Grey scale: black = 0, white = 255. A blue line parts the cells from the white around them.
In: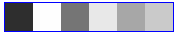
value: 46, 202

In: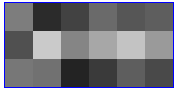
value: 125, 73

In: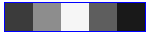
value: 59, 25

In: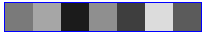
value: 122, 91

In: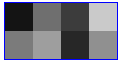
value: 20, 144

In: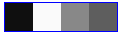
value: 15, 94

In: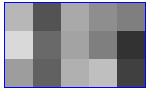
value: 183, 64
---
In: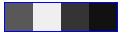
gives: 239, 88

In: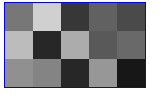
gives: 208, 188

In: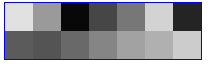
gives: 225, 211

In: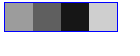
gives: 207, 156

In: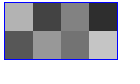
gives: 197, 179

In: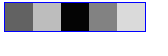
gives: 218, 189

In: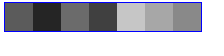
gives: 198, 167

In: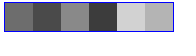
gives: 210, 180

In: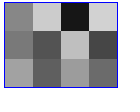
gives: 210, 204

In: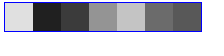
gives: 224, 196
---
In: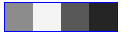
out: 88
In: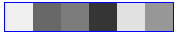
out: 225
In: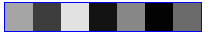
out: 3
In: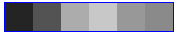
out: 152
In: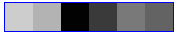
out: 121
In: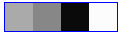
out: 10
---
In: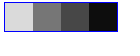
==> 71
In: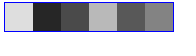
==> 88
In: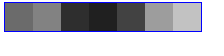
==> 157
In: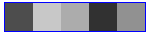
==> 49
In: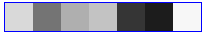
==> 28
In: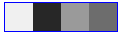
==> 154
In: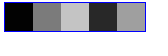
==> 40
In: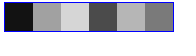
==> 182
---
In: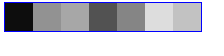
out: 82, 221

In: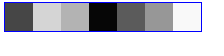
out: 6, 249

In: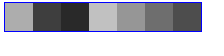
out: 193, 193

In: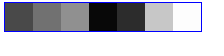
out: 8, 253

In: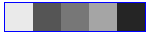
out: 119, 234

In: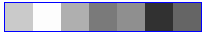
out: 122, 253

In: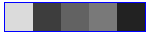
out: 98, 219

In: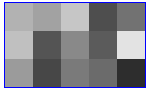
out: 137, 227

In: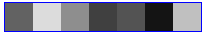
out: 64, 220

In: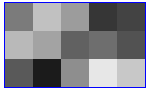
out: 97, 231
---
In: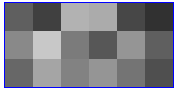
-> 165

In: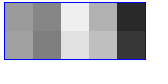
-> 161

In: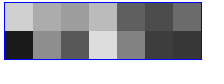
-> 88

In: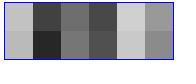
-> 39

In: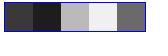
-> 57

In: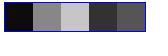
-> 12

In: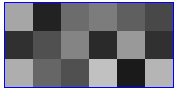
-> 102
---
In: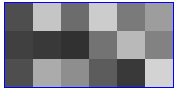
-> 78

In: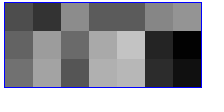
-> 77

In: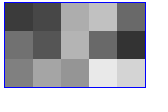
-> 59

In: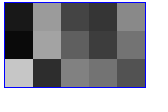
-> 24

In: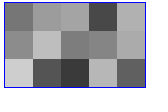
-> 118

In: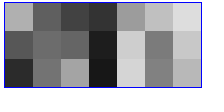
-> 176

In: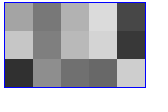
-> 164
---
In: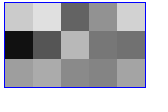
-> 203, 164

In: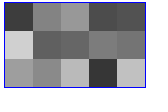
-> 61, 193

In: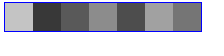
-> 196, 117

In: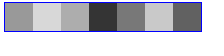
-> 153, 97

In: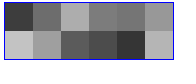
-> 61, 181

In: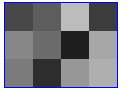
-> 72, 175
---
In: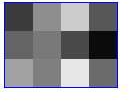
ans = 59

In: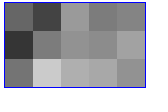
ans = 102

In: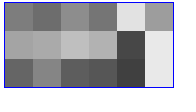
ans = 125

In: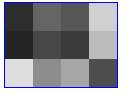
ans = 45

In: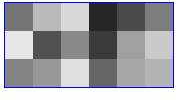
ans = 117

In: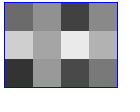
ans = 107

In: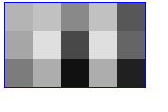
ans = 180

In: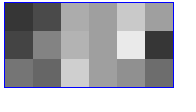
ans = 54

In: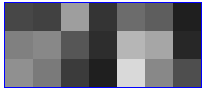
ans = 71

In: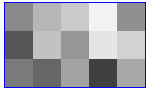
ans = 138
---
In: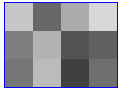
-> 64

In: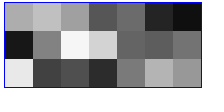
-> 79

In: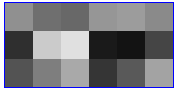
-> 169

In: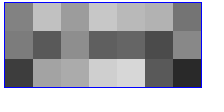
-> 171

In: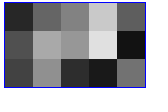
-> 45

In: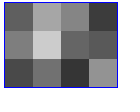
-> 53

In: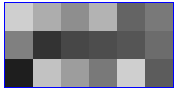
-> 157
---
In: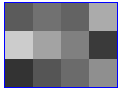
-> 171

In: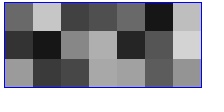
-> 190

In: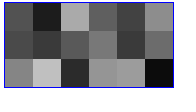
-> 141

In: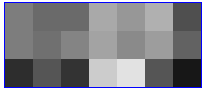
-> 79

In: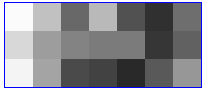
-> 110

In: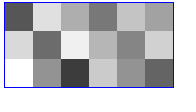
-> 162

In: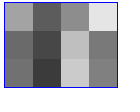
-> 229

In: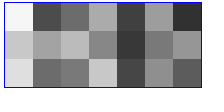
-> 49
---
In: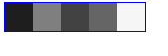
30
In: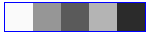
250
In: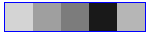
212
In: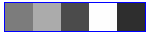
124
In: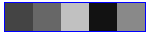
68
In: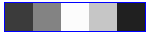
59
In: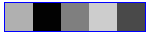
176
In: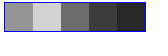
149
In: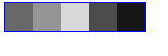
104
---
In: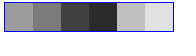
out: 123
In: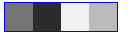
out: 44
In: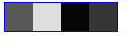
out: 222
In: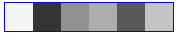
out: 52
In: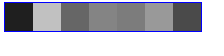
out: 193
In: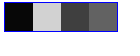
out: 210
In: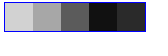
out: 167
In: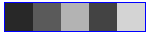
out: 90
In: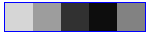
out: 157
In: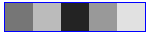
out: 187
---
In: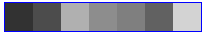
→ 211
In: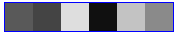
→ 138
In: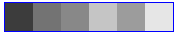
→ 230
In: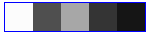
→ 21
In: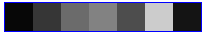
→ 20
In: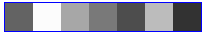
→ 50
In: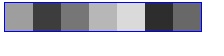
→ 104
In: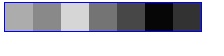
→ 50
